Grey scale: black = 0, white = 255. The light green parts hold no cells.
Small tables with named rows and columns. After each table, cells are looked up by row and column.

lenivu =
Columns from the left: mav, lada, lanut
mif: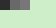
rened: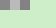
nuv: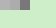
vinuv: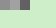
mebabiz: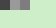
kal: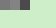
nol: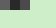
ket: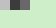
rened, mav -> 136
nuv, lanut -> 120
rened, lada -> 186
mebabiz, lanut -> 125
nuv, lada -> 172
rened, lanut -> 130
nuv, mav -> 180
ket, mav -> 192
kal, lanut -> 74
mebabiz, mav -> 68
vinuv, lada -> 161
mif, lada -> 105
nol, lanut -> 74
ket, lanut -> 104
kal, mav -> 121
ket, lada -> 60
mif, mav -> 45

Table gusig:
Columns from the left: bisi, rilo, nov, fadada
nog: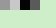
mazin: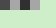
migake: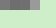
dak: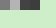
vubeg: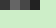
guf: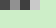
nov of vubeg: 71
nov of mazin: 48
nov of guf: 63
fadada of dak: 61
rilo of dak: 180
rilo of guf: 145
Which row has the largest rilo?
nog

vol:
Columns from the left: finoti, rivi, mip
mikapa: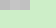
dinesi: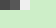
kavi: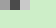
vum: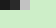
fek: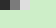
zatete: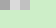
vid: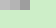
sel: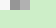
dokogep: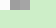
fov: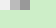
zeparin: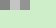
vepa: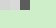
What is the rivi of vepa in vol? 217
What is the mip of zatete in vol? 193
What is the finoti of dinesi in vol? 72
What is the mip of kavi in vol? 201
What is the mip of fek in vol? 222
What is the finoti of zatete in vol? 167
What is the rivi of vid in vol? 180
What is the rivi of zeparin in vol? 196
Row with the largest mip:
dinesi

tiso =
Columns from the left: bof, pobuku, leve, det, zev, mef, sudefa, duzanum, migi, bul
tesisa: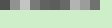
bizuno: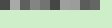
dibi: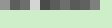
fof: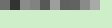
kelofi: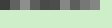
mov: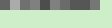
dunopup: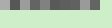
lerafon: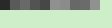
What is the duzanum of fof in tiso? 98
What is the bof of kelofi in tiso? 61
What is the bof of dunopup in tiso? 172
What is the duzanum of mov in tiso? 87
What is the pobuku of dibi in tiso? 94
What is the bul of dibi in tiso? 127
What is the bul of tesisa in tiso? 113
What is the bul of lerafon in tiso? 145
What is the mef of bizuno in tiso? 70
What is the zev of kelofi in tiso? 74
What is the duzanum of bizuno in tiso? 156
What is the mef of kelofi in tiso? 77
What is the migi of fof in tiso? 138
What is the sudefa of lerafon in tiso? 139
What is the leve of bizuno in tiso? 95
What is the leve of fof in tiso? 139
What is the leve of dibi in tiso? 110
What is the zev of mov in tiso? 77
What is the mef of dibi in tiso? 92
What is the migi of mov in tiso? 86

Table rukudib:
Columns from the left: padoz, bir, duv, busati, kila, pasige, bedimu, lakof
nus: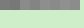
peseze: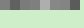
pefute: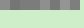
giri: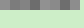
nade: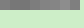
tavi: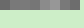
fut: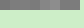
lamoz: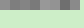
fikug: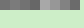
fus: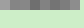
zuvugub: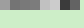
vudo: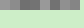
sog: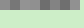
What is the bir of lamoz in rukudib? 126
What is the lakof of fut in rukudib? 124
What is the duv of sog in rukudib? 147
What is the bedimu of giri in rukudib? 110
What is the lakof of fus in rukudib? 141
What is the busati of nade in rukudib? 125
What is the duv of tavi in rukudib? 122
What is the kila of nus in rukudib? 142
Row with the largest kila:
zuvugub

